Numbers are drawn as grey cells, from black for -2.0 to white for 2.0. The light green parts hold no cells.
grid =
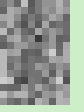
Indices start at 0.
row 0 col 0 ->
-0.2
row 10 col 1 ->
0.1
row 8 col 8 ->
0.5
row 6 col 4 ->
0.0
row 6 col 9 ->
0.6
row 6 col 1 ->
-0.2
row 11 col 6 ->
-0.5
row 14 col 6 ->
0.5
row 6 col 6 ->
0.1
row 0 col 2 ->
-0.4
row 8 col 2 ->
0.0
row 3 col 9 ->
-0.3
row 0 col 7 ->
0.3
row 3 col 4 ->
0.1
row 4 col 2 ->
0.4
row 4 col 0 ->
0.9
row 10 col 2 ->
-0.1
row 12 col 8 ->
0.3
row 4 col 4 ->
-0.5
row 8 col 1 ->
-0.1
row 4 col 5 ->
0.6
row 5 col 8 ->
-0.5
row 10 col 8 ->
0.5
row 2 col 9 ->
-0.4
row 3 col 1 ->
0.7
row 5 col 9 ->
-0.4
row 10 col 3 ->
-0.5
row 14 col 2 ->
-0.4
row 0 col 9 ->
0.2
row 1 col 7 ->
0.2
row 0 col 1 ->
0.2
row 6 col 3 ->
0.4
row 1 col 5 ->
-0.1
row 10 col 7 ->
-0.5
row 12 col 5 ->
0.6

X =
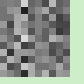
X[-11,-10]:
-0.1
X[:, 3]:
[1.3, -1.5, 0.8, 0.2, 0.5, 1.4, -1.0, 0.4, -1.3, 1.1, -1.3]
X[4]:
[-0.1, -0.4, 0.8, 0.5, -0.7, 0.0, -0.5, 0.0, -1.1, -0.8]
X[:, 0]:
[-0.1, -0.2, -0.2, 0.4, -0.1, 0.3, -0.6, 0.8, -0.5, 0.8, 0.4]
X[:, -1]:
[-0.3, 0.0, -0.6, -0.9, -0.8, 0.0, -0.1, -0.8, 0.1, -0.2, 0.3]
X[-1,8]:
0.4
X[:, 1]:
[0.0, 0.3, -0.2, -0.9, -0.4, -0.2, 0.1, -1.2, 0.8, -0.8, 0.1]
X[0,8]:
-0.5
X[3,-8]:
0.7
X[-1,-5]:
0.0
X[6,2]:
0.9
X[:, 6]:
[-0.8, 0.6, -0.7, -0.1, -0.5, -0.5, 0.2, 0.0, 0.3, -0.2, 0.8]
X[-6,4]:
0.4
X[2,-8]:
0.6
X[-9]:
[-0.2, -0.2, 0.6, 0.8, -0.7, 0.0, -0.7, 0.4, -1.0, -0.6]
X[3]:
[0.4, -0.9, 0.7, 0.2, -0.2, 0.0, -0.1, -0.6, -0.9, -0.9]
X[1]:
[-0.2, 0.3, 0.4, -1.5, -0.2, 0.2, 0.6, -0.6, -0.4, 0.0]
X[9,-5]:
-0.2
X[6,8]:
-0.5
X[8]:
[-0.5, 0.8, 0.3, -1.3, -0.5, 0.1, 0.3, 0.0, -0.7, 0.1]
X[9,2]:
-0.5
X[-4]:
[0.8, -1.2, 0.4, 0.4, 0.3, -0.1, 0.0, -0.8, -0.3, -0.8]
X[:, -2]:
[-0.5, -0.4, -1.0, -0.9, -1.1, 0.4, -0.5, -0.3, -0.7, 0.6, 0.4]

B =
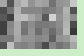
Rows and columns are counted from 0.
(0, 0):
0.6
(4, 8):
0.1
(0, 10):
1.1
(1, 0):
-0.8
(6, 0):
-0.7
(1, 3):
0.1
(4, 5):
-0.3
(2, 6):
-0.6
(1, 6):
-0.1
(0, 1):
-0.7
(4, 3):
-0.2
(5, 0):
-0.1
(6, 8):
-0.2
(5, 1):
-0.1
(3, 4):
0.2
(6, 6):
-0.8
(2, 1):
-1.0
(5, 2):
0.6
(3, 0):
-1.0
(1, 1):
-0.2
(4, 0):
-1.0
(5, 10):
0.9
